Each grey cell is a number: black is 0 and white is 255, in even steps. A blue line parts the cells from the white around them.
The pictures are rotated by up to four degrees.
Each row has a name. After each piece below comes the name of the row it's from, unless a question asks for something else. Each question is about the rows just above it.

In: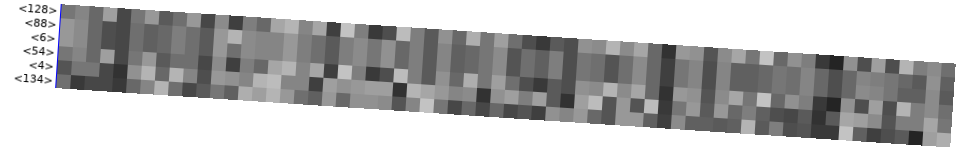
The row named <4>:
[ 84 118 118  71  50 145 180 104 180 133  78 152 145 133 180 188 133 133
  63 159 145 152 159 159  50 180 166 152 133 139  50 145 159 126 159  90
  50 159 188  84 152  84 188  57 118 152  90 152 104 126  96  78  71  90
  50  90 166 159 139  84 126 126 166 118]

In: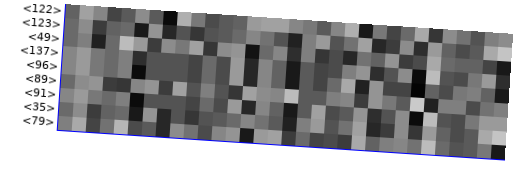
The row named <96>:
[134 154 120 106 127  11  83  83  83  68 106  75 154  39 134  98  25  90
  68 106 169  33 148  68  68   4  98  75 120 127  98  25]
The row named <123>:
[106 140  60  98 106  25 148  39  83  54  83  90 106 134 114  83  33 127
 154  83 114 161  39  60 140  46 154  98  75  90 169 196]

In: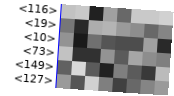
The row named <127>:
[154  85 209 127  64 104 133 154]
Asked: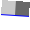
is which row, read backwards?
<116>

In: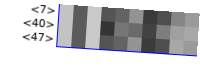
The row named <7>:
[195  91 202  84  99 147  59  78 134 154]
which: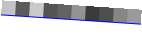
<7>

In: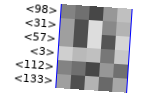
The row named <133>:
[159  79 179 105 167]
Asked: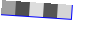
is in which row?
<57>
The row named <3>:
[207 185 192 119 200]

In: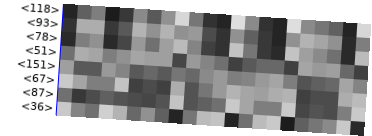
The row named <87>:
[112  56  76  96  83  76  70  83 195  83  96 112 201 165 126 126 201  70
  83  76 126 201]
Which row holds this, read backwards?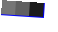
<36>
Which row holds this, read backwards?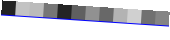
<36>
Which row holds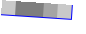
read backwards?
<87>
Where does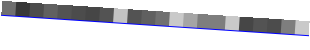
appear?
<87>

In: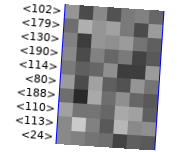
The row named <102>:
[149  75 137  82 122 129 103]
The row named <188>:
[110  41 169 110 143 103  89]
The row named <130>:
[129  61 149 143 155 116  95]

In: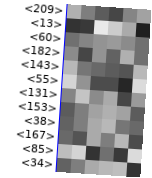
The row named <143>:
[184 118 105  92  84 184]
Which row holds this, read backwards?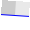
<13>

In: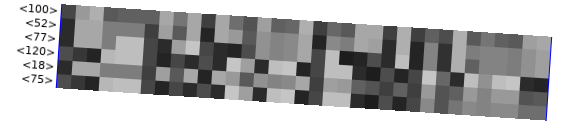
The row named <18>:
[ 43 167 167 125 125 125  63 159  89 167  36 167 153  89 145 131 137 167
  63 159 153  96  83  63  96  63 153  83  96 153 131 153 153  83  89]
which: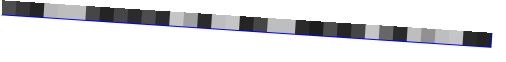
<120>
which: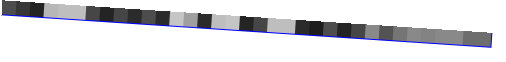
<75>
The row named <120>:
[ 77  55  36 183 190 190  70  36  70  43  77  43 197 159  43 190 197  36
  70 190 190  43  29  77  36  70 197 103  43 190 145 190 197  43  36]
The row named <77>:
[ 43 167 167 125 190 190  70  43 159 197  70  43  36  77 145 131 137 167
  70 190  29  36  77  43 190  36 131  49 175  96 131 131 125 145 159]

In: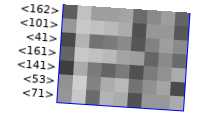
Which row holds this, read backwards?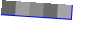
<162>
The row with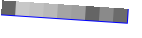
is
<161>
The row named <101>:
[151 200 193 185 171  81 151 151  87]
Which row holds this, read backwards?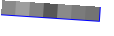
<41>
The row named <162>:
[ 95 193 158 158 164 107 138 158 101]
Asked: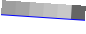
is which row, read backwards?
<161>

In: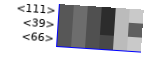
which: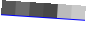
<66>
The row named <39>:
[ 87 109  80  44 187  95]
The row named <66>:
[ 87 109  80  72 187 201]

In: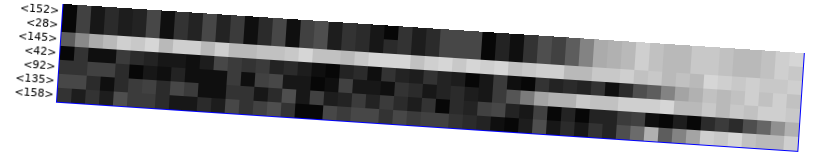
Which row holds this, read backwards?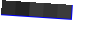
<42>
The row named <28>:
[  7  65  23  43  29  35  71  15  51  35  71  35  59  15  43  71  15  65
  78  29  51  43  23  43  51  29  43  71  71  71   7  35  15  51  78  65
  93 131 171 177 185 207 193 185 185 200 200 193 185 185 193 207 200]
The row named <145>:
[ 93 137 171 185 207 200 214 185 207 207 185 207 185 185 193 193 200 214
 193 193 185 200 214 214 214 193 207 214 200 214 207 214 193 200 207 207
 185 185 200 200 207 193 200 185 193 185 214 207 200 207 200 200 207]
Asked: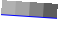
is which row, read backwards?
<42>
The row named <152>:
[  7  65  23  43  29  35  71  15  51  35  71  35  59  15  43  71  15  65
  78  29  51  43  23   7  51  29  43  71  71  71   7  35  15  51  78  65
  93 131 171 177 185 207 193 185 185 200 200 193 185 185 193 207 214]

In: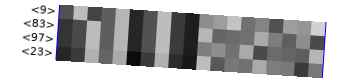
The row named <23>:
[ 38  59 176 101 170  12  59 176  44  24 189  88 120 113 170 126 120  59
 120]
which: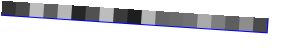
<83>
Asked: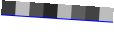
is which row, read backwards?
<9>
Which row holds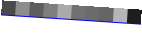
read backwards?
<83>
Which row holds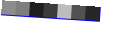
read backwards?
<97>
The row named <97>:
[ 52  74 189  94 182  38  81 189  59  30 126 141 113 170  74 107 101  94
 182]

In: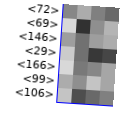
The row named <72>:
[135 172 128 105]
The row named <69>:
[216  49 143 180]
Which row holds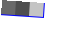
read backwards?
<106>
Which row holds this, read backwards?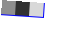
<69>
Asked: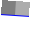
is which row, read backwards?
<72>

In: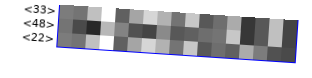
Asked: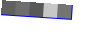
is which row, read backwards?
<22>
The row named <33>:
[124 116 192 255  96 165 214 178 116 199  88 110 171  55  88 192  68]
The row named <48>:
[116  74  40 184 131  81  68 138  88  96 110 116 199  55  88 192  68]

